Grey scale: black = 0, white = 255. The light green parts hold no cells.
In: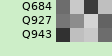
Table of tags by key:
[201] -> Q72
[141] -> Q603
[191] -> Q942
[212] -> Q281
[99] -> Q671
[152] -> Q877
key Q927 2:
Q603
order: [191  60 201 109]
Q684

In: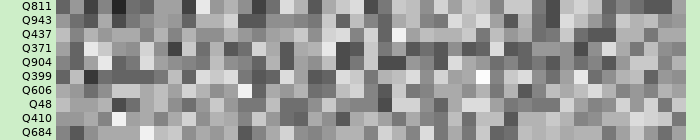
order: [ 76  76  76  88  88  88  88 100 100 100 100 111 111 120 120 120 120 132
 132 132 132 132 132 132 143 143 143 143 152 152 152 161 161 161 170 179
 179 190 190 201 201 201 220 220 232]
Q904
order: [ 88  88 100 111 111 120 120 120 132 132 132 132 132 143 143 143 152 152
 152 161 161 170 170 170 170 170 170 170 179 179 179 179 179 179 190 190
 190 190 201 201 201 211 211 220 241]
Q410
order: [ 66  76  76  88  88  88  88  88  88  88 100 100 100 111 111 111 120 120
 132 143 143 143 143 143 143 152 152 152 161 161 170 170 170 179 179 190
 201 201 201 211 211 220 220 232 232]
Q371
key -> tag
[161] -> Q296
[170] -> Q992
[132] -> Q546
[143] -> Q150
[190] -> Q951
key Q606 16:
Q992
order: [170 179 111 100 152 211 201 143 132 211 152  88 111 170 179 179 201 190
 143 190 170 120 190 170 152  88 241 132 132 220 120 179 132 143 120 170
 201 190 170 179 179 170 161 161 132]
Q410
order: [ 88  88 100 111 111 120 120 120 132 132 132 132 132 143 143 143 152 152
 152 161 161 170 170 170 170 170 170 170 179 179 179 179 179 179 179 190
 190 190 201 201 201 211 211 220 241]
Q684
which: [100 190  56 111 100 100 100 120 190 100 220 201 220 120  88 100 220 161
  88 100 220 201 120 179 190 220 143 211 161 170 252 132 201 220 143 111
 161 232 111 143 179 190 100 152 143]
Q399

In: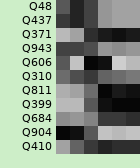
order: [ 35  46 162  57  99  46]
Q410
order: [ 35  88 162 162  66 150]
Q48
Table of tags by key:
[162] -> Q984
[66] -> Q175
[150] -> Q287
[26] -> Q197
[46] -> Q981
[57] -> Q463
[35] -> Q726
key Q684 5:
Q463
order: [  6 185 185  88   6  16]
Q399
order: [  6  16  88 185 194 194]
Q904
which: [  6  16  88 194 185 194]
Q904

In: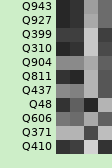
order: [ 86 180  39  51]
Q811
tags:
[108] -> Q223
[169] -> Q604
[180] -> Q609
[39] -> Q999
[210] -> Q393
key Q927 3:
Q604

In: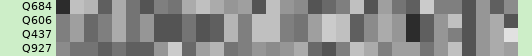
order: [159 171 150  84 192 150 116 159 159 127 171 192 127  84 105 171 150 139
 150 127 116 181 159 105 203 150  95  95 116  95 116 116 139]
Q927
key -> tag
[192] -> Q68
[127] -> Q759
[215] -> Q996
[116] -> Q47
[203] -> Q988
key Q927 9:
Q988
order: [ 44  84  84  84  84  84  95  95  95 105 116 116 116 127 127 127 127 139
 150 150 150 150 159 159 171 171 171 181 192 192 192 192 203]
Q606

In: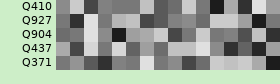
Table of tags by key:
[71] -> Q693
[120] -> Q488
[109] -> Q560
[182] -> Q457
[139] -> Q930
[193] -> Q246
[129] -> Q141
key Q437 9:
Q246
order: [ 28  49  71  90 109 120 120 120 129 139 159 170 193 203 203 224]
Q410
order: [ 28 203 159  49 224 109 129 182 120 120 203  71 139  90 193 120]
Q927
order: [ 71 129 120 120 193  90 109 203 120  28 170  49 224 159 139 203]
Q410
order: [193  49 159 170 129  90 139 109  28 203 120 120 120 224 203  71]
Q410
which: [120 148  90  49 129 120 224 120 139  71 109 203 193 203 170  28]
Q371
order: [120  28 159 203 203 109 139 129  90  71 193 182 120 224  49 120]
Q927

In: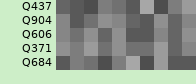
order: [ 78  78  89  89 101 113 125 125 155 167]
Q437
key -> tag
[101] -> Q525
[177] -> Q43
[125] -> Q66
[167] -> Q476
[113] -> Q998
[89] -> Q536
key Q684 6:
Q476
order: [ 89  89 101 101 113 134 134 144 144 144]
Q606
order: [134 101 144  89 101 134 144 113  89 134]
Q904

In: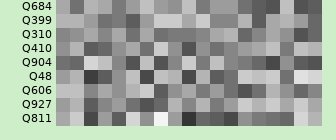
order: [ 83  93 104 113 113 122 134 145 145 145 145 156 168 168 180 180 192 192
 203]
Q410
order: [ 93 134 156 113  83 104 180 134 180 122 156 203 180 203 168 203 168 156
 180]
Q927
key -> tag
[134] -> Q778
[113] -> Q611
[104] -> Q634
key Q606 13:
Q611
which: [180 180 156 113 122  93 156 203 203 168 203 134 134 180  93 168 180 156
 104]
Q399
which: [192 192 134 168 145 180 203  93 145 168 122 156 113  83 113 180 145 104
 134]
Q606

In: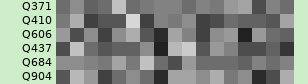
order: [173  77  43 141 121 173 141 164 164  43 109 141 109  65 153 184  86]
Q904
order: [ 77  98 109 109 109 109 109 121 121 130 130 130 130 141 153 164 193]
Q371

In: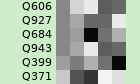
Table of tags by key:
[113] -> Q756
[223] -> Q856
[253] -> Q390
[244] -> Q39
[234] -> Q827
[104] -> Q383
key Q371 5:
Q856
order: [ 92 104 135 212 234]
Q606
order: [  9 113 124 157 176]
Q399
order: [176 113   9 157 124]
Q399
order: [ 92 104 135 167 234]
Q943
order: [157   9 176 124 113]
Q399

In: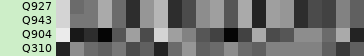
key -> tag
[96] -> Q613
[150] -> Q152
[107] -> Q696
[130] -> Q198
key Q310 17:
Q198
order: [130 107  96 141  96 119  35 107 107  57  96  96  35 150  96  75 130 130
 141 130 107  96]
Q310
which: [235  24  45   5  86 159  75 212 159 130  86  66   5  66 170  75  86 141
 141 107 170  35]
Q904

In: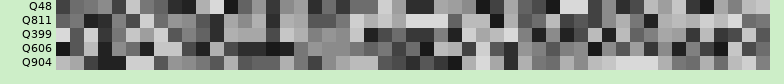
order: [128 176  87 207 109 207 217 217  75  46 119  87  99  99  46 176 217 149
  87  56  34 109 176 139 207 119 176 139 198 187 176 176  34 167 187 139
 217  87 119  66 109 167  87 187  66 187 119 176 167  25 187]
Q904
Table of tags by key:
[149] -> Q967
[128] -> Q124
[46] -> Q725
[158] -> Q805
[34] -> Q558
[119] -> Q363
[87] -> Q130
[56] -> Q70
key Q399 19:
Q124
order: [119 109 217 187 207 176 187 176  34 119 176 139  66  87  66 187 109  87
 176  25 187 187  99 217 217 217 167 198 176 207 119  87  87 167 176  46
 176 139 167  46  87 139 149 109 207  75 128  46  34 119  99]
Q811
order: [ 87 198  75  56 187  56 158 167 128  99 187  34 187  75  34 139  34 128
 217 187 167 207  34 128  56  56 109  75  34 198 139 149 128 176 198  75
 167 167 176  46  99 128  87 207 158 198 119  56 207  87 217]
Q399
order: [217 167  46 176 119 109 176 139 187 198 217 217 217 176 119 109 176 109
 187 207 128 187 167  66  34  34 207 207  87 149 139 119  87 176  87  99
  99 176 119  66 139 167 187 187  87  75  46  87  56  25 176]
Q904
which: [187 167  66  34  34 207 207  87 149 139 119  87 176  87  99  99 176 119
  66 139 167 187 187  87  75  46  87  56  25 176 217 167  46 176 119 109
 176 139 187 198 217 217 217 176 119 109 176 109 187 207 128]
Q904
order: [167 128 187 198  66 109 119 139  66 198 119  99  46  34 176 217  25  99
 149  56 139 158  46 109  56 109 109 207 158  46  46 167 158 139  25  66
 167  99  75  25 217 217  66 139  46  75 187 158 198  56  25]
Q48

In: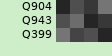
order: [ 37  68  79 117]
Q399
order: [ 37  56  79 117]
Q904
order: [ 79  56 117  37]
Q904
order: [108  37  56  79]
Q943
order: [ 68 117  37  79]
Q399

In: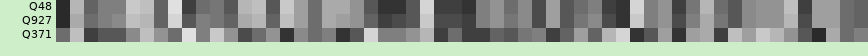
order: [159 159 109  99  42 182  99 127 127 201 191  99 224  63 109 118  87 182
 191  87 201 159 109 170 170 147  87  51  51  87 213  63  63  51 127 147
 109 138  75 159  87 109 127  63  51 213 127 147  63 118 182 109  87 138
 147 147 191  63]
Q48
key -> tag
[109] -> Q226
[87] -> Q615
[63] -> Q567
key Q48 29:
Q567

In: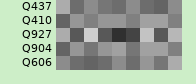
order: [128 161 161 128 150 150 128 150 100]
Q410
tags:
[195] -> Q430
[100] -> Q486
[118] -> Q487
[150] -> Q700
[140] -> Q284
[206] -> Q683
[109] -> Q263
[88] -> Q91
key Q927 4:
Q91
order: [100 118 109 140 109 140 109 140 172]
Q437
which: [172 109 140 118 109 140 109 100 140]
Q437
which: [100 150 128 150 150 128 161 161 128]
Q410

